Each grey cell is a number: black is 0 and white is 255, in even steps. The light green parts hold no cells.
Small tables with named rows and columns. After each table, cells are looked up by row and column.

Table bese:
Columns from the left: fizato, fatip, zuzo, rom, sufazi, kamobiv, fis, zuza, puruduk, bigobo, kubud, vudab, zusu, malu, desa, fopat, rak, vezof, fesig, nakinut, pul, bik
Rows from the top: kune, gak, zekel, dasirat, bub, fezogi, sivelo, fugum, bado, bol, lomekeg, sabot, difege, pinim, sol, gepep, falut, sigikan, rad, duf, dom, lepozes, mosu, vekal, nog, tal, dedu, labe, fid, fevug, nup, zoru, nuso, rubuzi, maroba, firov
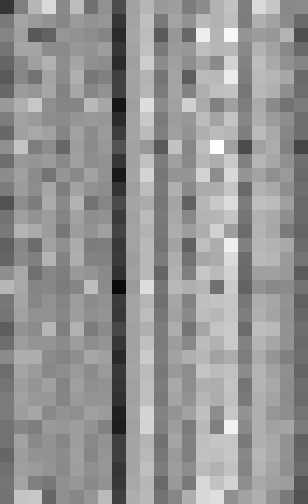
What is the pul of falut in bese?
122
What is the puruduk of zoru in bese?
63
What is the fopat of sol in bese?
200
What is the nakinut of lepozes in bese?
166
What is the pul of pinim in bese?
142
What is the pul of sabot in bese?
144

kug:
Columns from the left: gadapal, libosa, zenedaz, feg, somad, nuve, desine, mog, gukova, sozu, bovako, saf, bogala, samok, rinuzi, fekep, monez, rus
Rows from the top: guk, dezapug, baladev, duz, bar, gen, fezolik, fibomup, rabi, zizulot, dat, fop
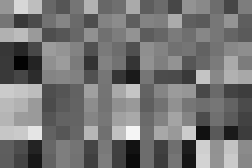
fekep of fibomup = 118
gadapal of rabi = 181
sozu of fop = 11
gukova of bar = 114
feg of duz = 156
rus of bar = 124
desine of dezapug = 77
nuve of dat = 116
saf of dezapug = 127
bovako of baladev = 92
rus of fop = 135
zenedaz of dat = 35
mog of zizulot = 112
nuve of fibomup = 99
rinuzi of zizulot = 17
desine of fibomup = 141
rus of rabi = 66
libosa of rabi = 156

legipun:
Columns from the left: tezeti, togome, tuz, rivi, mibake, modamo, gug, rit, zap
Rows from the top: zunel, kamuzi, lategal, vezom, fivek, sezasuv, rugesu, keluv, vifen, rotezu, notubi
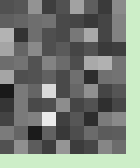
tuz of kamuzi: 110
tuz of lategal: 110
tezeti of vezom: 165
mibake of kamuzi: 73
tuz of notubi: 92
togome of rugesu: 122
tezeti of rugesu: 25
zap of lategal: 130
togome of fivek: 115
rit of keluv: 47
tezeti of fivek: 109
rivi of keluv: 79
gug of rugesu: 144
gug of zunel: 94
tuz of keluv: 73
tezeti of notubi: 81

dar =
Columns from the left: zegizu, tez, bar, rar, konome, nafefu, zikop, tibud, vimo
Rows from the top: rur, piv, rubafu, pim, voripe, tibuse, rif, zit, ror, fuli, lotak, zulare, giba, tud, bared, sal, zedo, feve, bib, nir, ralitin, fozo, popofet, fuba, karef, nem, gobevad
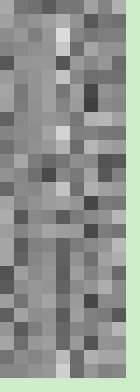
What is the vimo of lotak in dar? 155
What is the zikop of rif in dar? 72
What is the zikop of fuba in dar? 128
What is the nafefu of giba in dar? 121
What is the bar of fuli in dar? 142
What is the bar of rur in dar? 112
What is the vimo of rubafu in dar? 126
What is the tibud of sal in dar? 147
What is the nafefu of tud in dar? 112
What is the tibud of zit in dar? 137
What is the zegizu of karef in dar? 165
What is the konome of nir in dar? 93
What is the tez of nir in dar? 158
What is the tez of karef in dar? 110
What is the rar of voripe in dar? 151
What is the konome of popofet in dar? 92
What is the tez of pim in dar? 137
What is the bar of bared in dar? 145
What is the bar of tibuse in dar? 148

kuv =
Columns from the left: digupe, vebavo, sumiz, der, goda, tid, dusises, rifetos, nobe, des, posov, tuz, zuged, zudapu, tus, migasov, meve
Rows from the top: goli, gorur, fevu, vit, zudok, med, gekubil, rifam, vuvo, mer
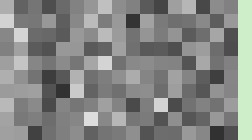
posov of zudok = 140
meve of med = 134
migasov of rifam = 114
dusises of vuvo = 221
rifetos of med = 126
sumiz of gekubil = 160
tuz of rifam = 211
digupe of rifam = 185
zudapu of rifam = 114
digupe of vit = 128
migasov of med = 63
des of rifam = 74
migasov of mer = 49
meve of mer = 79
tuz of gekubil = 109
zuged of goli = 159
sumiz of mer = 65

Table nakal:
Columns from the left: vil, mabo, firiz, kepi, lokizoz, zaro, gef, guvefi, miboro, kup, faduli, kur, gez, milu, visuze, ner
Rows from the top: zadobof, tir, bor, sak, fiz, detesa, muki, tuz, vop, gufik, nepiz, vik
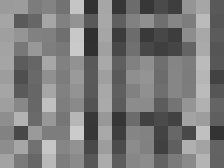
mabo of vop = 179
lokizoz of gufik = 125
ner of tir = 86
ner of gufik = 51
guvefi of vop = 152
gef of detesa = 90
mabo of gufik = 72
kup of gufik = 133
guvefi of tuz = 170
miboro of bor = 60
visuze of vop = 157
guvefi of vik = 172
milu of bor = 141
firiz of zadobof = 124
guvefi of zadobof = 166
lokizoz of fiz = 129
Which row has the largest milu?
nepiz

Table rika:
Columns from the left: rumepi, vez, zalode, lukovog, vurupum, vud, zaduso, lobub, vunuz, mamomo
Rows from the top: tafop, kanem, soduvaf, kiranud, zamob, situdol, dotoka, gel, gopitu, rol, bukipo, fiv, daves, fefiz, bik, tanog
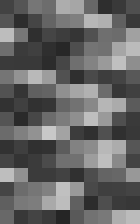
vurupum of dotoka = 144
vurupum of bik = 189
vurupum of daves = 66
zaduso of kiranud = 116
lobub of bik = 78
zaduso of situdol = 74
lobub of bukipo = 184
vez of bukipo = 63
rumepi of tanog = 104
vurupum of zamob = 70
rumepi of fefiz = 69
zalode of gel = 49
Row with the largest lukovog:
rol

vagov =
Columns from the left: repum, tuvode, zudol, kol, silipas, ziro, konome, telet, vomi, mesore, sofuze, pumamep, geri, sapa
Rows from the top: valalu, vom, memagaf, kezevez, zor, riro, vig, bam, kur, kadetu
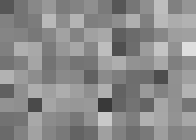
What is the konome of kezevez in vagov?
135
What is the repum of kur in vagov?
114
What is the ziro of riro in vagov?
136
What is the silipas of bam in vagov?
153
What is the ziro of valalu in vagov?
131
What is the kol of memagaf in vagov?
135
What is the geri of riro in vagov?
145
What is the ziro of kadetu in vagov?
99
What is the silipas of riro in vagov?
138
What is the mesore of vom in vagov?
175
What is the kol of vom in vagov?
185
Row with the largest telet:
kur

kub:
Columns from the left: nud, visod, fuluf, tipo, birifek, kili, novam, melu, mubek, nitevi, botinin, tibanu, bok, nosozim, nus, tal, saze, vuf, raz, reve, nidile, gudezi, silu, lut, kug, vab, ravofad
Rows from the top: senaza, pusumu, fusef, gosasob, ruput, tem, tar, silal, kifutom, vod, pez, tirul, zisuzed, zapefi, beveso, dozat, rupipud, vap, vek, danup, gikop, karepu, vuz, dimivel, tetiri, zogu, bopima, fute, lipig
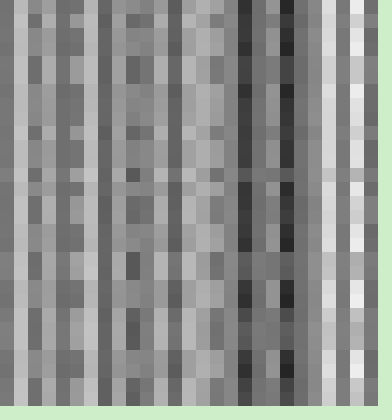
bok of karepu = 92
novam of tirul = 186
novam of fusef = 185
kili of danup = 159
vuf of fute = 66
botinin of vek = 127
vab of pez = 224
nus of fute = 162
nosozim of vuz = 182
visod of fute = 194
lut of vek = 192
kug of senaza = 120
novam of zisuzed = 195
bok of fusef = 97
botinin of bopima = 129
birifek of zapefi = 110

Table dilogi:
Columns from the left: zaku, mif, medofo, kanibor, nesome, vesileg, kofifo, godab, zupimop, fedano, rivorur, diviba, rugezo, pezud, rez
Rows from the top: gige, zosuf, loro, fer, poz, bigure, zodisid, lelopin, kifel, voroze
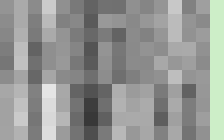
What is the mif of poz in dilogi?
193
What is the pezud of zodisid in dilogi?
98
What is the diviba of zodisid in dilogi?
122
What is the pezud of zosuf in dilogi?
148
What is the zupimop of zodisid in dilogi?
174
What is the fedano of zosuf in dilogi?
137
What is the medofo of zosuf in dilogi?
126
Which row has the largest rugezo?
gige

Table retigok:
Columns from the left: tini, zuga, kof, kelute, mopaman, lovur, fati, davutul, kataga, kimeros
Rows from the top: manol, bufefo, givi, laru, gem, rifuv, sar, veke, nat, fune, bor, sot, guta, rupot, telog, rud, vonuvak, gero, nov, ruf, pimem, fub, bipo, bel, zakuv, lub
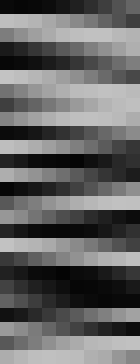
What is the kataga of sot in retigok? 40
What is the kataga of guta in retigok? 41
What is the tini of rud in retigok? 151
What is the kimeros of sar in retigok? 186
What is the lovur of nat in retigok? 191
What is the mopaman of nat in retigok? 185
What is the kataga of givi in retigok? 184
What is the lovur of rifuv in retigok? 143
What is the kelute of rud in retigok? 98
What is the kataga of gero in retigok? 82
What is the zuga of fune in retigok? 14
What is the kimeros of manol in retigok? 101
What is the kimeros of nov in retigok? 191
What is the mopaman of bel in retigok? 83
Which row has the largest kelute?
lub

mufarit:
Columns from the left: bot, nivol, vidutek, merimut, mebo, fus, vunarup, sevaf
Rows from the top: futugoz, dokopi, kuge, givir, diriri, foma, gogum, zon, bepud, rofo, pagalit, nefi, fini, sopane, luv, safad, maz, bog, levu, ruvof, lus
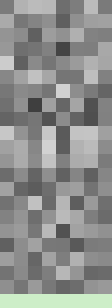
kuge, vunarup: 130
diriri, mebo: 137
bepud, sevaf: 129
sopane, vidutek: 92
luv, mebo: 182
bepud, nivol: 109
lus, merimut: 120

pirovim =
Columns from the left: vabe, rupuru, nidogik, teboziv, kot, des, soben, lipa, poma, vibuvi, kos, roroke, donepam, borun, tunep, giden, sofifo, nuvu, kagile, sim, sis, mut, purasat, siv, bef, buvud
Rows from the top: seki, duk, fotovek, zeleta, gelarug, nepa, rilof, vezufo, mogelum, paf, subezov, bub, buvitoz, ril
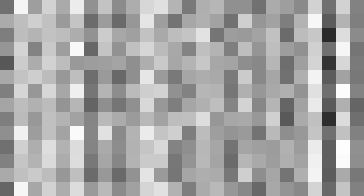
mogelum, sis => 89
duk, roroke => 158
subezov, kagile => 159
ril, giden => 185
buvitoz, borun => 166
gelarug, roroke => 201
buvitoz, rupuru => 192
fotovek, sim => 193
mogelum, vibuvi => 155
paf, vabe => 143
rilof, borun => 130
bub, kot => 172
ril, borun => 126
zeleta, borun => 131
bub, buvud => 142
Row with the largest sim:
mogelum

